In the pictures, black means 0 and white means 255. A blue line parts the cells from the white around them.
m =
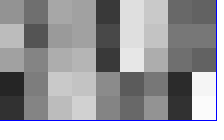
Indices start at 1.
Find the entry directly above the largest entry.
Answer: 245
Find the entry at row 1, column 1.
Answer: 147
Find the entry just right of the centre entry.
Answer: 231
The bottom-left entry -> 49
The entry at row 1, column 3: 167
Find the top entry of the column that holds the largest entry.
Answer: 98
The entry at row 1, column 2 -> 111
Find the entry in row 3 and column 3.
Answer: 173
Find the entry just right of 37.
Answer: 125
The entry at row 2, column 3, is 154
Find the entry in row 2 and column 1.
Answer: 188
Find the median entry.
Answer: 139
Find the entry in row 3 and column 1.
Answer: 161

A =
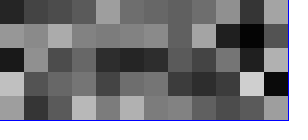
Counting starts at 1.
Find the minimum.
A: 4
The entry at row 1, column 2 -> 68
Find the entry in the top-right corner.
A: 164
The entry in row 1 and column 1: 37
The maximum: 207
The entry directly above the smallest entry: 53
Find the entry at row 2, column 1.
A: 151
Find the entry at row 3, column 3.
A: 76
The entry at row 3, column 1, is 25
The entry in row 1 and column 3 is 76
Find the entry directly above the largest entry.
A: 31
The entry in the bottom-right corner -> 158
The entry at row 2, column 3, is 171
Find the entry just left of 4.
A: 31
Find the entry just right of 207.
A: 10
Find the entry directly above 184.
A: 117
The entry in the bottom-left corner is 158

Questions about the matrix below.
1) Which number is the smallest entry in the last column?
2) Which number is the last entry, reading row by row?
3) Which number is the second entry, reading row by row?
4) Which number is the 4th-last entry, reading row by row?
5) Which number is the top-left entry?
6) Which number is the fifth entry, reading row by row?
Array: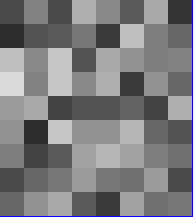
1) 52
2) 118
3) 131
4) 59
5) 75
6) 138

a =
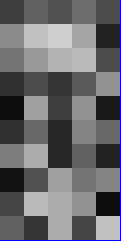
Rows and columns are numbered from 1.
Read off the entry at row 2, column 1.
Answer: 138
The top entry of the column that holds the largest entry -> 81
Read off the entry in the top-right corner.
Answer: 75
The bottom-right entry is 192
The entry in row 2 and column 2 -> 192
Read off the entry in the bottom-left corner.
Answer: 97
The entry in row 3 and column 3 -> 178
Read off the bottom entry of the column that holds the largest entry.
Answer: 171
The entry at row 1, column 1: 61
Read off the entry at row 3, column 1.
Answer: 116
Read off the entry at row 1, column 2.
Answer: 97

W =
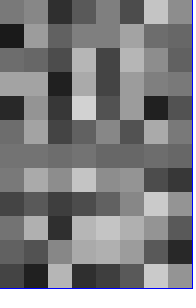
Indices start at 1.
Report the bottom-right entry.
148
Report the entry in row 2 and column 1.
26
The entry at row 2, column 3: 97
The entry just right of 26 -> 156
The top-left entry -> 121
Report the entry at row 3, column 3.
76
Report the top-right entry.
141
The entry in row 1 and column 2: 135
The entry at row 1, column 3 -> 47
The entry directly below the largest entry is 97
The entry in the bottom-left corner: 68
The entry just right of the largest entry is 82
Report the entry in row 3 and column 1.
109

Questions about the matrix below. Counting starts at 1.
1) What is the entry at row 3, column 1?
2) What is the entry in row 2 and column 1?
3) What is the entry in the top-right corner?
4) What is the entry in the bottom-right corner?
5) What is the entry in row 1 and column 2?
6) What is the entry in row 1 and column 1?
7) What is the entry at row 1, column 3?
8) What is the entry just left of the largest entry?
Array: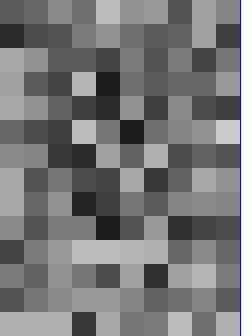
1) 168
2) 42
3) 132
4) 175
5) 104
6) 90
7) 138
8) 146

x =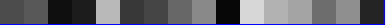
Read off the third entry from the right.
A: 109
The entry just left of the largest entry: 7
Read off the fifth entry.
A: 185
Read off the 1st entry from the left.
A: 76
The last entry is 36

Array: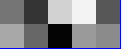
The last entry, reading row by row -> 139
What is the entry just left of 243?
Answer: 210

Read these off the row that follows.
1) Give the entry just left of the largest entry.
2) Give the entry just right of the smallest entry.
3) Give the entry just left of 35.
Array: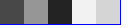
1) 35
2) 242
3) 150

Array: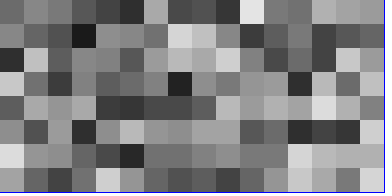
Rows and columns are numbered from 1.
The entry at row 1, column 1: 107
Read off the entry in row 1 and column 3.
121
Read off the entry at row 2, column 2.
101
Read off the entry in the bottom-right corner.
213
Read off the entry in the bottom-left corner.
163
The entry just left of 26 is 81
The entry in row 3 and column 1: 47
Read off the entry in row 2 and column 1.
135
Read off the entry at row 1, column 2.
135
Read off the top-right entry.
155
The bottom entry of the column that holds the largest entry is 101
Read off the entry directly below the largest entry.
60
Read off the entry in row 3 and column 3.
93
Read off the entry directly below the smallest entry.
135
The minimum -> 26

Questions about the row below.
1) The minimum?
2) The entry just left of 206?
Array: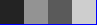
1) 35
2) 90

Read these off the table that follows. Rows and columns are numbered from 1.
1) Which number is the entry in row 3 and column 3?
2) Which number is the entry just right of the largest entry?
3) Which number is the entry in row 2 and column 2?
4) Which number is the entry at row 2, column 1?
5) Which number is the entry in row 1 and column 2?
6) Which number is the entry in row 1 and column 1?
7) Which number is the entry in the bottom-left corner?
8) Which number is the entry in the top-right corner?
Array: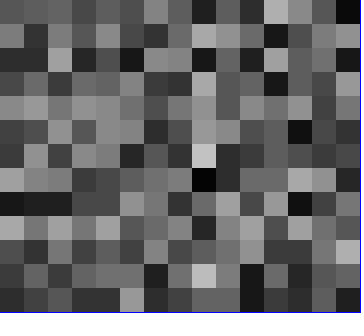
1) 160
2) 45
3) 51
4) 124
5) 93
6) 86
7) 45
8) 10
